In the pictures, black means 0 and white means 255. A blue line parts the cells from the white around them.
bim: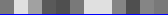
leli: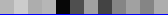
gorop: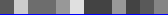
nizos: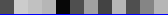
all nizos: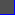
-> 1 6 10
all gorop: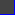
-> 7 8 10
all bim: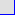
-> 2 7 8
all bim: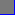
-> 1 6 12
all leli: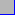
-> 1 4
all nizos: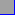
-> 7

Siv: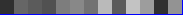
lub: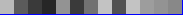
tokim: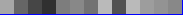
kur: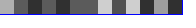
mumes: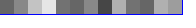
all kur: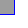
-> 12
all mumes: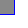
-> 2 7
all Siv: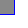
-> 6
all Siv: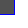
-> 4
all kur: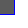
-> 2 4 6 7
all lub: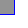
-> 5 12
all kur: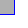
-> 1

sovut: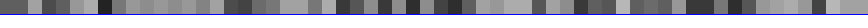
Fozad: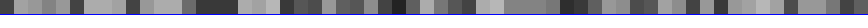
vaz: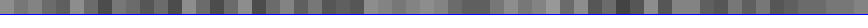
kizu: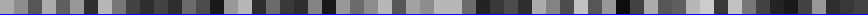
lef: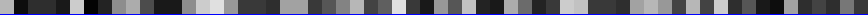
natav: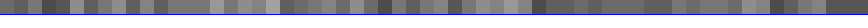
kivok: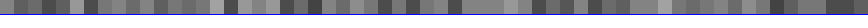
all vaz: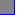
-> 3 21 28 30 32 39 49 50 62
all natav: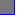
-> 3 8 13 14 15 17 23 29 31 34 49 51 52 58
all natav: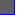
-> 2 7 10 12 21 30 40 41 43 47 48 57

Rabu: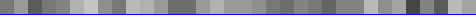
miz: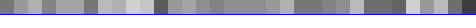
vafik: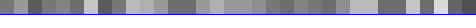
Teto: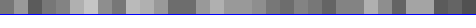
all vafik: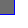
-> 6 13 14 21 24 28 29 31
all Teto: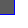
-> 3 32

